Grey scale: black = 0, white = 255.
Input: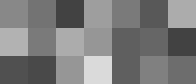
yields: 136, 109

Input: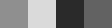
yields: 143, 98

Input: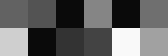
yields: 98, 161

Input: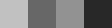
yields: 193, 40

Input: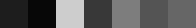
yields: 29, 102

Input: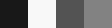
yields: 24, 130

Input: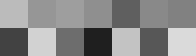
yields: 187, 218

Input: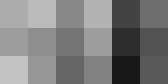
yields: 172, 89

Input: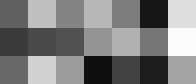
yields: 96, 163
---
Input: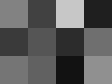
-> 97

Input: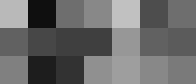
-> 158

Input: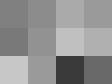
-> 154

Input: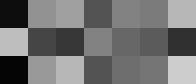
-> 110

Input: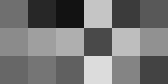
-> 220

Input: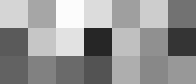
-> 174

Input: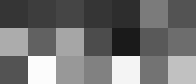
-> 244

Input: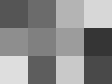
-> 93

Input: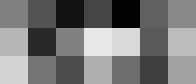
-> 109
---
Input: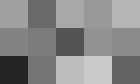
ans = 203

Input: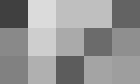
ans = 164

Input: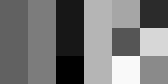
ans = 249

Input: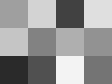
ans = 243

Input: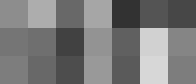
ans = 215

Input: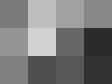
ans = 87

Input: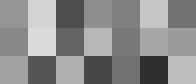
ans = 47

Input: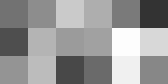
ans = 240
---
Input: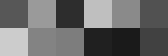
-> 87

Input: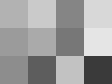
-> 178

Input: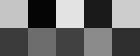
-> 197

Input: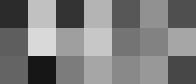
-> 43

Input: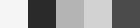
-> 245

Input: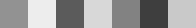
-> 146

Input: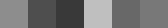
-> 141

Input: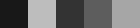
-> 24
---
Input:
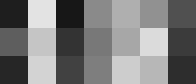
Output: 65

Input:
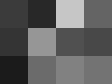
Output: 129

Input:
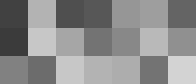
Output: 199

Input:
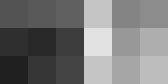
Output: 68

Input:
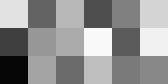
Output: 107

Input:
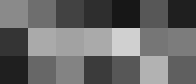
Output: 131

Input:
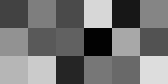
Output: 37

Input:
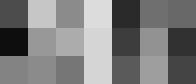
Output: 118

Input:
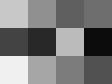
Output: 124

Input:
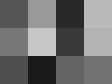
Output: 99
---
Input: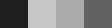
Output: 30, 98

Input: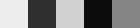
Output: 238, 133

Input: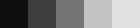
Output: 15, 224

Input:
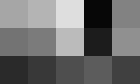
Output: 166, 64

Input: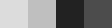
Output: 220, 76

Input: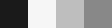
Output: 26, 136

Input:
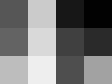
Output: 86, 162

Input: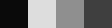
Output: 10, 63
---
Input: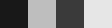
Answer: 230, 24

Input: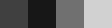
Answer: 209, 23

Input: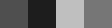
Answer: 191, 29

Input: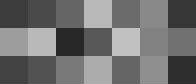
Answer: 193, 39

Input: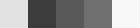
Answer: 248, 60

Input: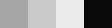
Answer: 235, 9
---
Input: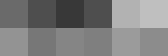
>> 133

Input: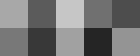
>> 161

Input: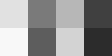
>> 211

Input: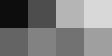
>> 114

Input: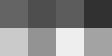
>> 238

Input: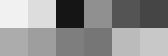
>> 126

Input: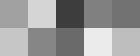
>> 106
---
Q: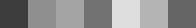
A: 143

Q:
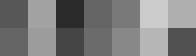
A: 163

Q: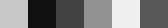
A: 16

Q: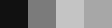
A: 123

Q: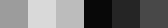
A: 217

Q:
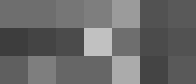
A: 110

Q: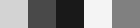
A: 73

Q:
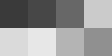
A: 71

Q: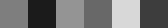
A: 27
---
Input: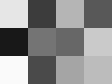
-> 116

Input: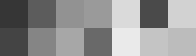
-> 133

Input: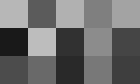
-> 189

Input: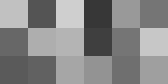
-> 174

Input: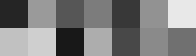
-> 207

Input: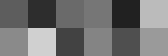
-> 208

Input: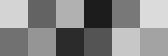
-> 149
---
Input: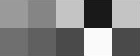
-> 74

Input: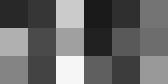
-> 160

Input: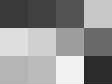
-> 157

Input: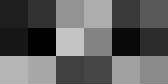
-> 196

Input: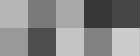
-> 196

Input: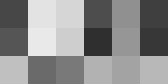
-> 206

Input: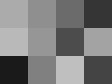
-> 76
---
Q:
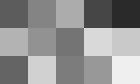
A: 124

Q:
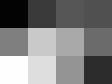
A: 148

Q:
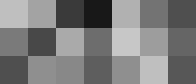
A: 136

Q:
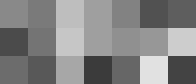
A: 167

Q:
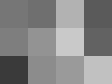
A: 154

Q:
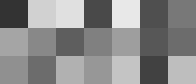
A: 177
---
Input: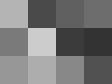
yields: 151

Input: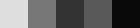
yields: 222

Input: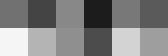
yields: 245

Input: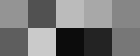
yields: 94

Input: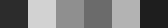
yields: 44

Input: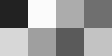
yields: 215

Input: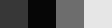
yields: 55
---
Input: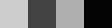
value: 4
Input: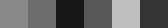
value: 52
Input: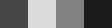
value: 27
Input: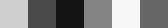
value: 102
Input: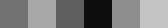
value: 196
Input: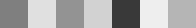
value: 181
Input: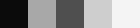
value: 244
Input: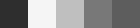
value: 93
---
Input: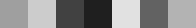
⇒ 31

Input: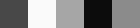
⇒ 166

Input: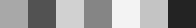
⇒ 133

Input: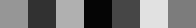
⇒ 5

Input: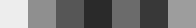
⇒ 42

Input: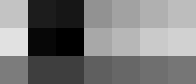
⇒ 168

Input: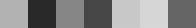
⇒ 71

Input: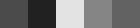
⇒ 227
